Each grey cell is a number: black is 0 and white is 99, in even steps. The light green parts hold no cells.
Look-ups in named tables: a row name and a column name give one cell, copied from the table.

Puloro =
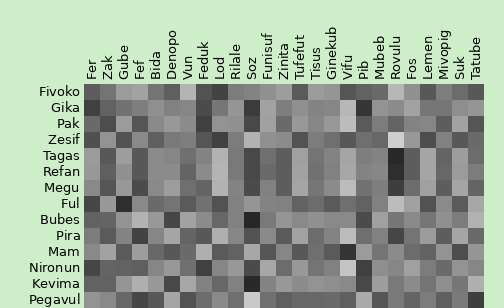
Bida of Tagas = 54
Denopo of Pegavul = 64
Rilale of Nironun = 59
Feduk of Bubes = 54
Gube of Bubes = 57
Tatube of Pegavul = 24
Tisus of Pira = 42
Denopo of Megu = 61
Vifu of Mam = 20
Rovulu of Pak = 39
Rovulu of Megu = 24
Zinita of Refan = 36
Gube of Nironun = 38
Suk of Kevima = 46
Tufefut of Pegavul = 40
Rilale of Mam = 38
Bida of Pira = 52

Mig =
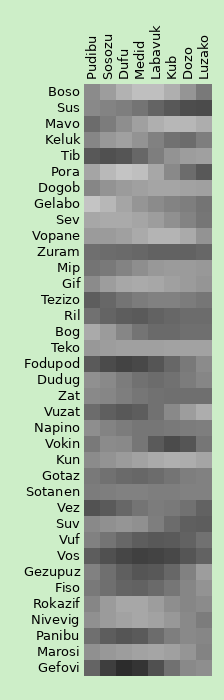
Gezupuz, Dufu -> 37
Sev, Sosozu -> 66
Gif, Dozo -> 60
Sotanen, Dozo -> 50
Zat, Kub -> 43
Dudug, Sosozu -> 53
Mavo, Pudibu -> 42
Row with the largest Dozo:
Mavo

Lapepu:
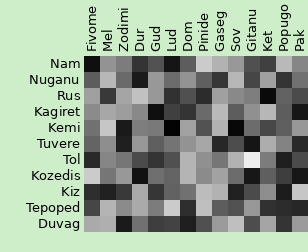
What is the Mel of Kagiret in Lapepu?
65
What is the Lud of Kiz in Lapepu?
38
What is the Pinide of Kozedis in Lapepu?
54
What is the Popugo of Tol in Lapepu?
12
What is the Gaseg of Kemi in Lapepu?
69
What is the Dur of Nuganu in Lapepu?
10
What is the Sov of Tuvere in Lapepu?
30
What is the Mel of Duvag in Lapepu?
68
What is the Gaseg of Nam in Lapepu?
69
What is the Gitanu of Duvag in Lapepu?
30
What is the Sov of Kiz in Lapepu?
13
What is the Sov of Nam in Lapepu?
59
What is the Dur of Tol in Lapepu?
29
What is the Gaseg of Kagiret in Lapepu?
72
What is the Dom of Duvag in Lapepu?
12
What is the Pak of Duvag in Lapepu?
60
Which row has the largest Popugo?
Nam

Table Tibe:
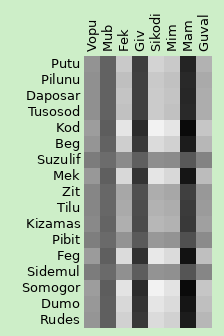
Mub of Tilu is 40
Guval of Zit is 59
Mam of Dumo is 8
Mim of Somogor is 88
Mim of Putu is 78
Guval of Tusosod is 67
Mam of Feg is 7

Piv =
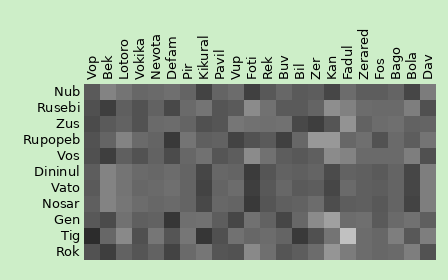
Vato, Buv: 40
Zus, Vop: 29
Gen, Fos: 35
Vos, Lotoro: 37
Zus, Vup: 46
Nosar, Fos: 34
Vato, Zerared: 37
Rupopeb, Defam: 22
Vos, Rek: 44
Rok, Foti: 53
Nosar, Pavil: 40
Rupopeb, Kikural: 37
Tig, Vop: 17
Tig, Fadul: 75
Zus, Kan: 33
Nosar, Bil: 38
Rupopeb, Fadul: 40
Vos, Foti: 54
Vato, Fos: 36
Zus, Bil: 28
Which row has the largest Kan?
Gen

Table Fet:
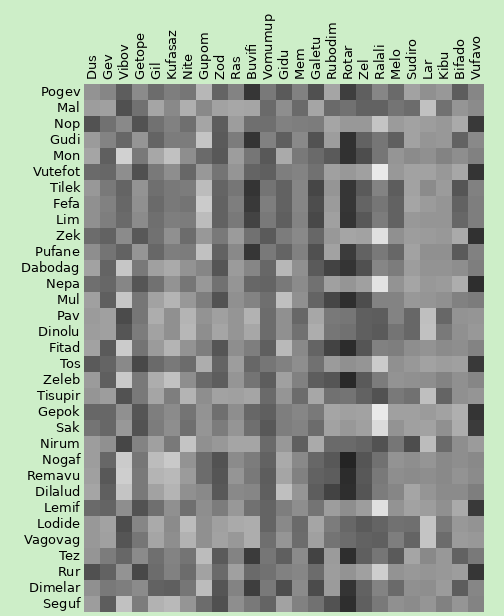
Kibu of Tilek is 60
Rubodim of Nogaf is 34
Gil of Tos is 41
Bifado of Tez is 38
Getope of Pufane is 58
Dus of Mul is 62
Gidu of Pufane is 39
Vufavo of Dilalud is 49
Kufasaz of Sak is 55
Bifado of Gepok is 68
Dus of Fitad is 63
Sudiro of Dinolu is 40
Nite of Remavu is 60
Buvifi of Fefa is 22
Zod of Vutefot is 45

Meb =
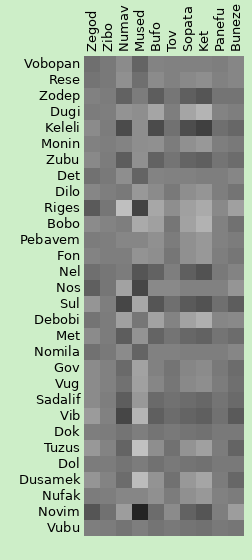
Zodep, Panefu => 45
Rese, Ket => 55
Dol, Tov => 47
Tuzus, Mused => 75
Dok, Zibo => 48
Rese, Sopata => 53
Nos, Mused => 27
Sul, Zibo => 49
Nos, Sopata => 50
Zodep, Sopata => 37
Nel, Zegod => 43
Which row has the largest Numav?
Riges

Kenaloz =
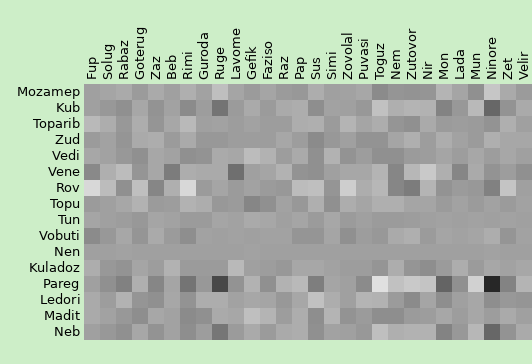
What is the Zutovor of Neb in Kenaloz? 69
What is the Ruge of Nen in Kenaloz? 62
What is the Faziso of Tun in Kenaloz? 65
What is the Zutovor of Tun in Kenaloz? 61
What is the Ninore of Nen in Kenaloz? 63
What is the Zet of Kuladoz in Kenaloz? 63
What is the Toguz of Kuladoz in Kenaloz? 58
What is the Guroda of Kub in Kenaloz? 61
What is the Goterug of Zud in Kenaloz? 66
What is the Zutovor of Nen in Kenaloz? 62

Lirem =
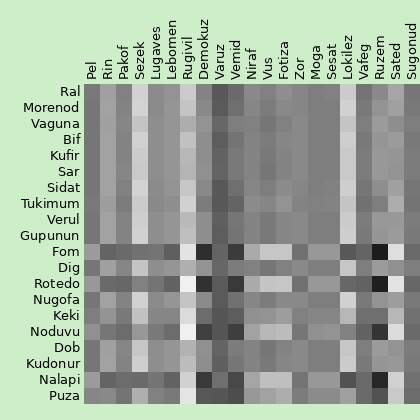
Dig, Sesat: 49
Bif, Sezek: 81
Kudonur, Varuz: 37
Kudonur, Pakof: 51
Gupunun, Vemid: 45
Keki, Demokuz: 42
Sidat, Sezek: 82
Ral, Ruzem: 53
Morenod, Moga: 49
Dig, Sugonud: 49
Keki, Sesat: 52
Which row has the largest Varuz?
Nalapi

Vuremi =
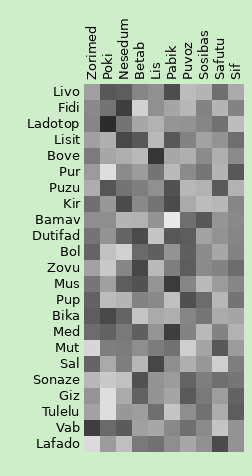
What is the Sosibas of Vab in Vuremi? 54
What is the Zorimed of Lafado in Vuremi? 85
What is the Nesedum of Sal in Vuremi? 49
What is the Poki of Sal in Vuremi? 66
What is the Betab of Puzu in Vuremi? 49
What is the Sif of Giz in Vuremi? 38
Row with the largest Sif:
Ladotop

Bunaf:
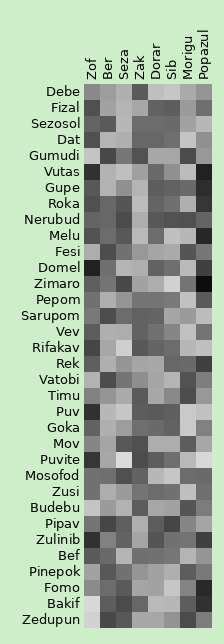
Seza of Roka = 33
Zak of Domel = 68
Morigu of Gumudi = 29
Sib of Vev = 52
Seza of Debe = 68
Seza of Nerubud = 29
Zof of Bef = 35
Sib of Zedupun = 57
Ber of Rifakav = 65
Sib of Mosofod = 77
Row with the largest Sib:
Zimaro

